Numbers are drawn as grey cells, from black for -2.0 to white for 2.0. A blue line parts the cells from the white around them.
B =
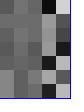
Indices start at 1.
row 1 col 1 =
-0.6
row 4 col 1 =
-0.6
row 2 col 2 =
-0.3
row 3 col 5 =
-0.9
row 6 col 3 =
-0.1
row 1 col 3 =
-0.4
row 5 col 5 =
0.9
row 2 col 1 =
-0.3
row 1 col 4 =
-1.8
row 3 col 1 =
-0.5
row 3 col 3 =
-0.3
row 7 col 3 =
-0.3

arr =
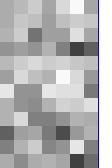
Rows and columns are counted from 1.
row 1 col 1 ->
0.7
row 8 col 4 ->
0.8
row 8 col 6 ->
1.2
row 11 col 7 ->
0.0
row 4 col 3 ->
0.3
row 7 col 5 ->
1.5
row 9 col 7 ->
0.7
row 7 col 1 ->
1.6
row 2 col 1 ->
0.7
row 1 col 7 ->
0.6
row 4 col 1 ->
0.3
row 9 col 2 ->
1.4
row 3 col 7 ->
0.6
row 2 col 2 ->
1.1
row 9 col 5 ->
0.3
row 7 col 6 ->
1.5
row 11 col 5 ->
0.3
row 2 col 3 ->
1.0
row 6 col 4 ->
0.8
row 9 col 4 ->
0.0
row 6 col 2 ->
1.4
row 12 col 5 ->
0.6
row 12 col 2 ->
0.2
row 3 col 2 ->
1.2
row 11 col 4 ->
0.1
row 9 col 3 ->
0.0
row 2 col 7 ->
1.1
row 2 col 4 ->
0.5

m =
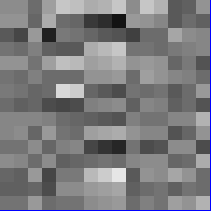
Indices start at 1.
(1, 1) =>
0.2
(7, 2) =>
-0.2
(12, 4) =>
0.2
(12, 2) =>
0.1
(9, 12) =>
-0.2
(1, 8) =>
0.8
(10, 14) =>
-0.4
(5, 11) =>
0.4
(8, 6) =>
-0.8
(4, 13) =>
-0.1
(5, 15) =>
-0.7
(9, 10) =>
0.0
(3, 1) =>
-0.6
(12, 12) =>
0.2
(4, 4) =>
-0.5
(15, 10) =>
-0.3
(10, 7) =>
0.5
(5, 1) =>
0.3
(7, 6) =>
1.2
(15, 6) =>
-0.2
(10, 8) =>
0.6
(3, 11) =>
-0.3
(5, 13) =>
-0.4
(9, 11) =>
-0.2
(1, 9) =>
1.1
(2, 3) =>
-0.4
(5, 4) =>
0.5
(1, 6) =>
1.0
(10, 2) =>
0.2
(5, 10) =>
0.3
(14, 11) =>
-0.3
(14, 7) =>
0.4
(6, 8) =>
0.3
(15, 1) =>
-0.2
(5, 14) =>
-0.1
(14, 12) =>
-0.2
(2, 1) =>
0.3
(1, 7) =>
0.7

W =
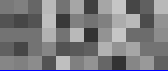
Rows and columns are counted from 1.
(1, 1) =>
-0.1
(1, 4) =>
0.9
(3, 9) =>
1.1
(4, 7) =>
-0.5
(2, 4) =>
1.0
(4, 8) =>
0.8
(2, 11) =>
-0.8
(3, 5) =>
-0.2
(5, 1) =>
0.1
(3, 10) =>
-0.3
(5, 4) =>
-0.7
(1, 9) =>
1.1
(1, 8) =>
0.6
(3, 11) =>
-0.3
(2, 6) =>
0.0
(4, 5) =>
-0.7
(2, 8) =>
0.0
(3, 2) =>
-0.2
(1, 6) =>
0.6
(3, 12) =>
0.2

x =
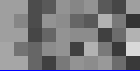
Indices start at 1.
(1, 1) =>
0.5
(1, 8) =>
-0.6
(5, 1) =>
0.6
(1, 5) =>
0.3
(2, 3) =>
-0.8
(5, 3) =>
-0.4
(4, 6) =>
-1.0
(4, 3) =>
-0.4
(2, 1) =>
0.5
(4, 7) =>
0.8
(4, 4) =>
0.2
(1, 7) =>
0.3
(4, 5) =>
0.3
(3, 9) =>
-0.3

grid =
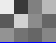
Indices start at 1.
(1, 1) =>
1.7
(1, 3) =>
0.0
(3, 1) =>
0.3
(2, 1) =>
-0.6

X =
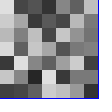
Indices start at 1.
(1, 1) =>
1.5
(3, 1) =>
0.9
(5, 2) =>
1.5
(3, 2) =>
0.0
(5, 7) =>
-1.0
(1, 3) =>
-0.7
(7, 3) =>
-0.5
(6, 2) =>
0.1
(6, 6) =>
-0.1
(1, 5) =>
0.1
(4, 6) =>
-0.1
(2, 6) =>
0.9
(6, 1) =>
1.1
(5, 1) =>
-1.1
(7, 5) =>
1.0
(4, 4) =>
0.6

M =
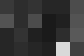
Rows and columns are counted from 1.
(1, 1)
-1.1
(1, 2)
-1.3
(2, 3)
-0.8
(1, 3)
-1.2
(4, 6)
-1.0
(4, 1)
-1.4
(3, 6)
-0.6
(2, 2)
-1.3

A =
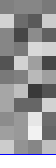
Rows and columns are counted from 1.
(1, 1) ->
0.0
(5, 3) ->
0.5
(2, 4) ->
1.2
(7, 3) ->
-1.1
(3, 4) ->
-0.5
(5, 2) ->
1.3
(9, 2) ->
0.4
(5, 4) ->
-0.9
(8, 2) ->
-0.4
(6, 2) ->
0.0
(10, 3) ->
1.8
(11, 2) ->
0.3

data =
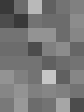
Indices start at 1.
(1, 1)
-1.1
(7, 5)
0.0
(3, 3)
0.3
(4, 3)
-0.8
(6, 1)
0.3
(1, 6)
0.0
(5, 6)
-0.2
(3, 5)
-0.3
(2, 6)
0.2
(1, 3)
0.9
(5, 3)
-0.2
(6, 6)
0.1

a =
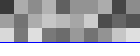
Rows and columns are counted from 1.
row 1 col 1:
-1.1
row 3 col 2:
-0.1
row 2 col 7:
1.2
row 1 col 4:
0.8
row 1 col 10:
0.2
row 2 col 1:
0.5
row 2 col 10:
-0.7
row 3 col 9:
1.1
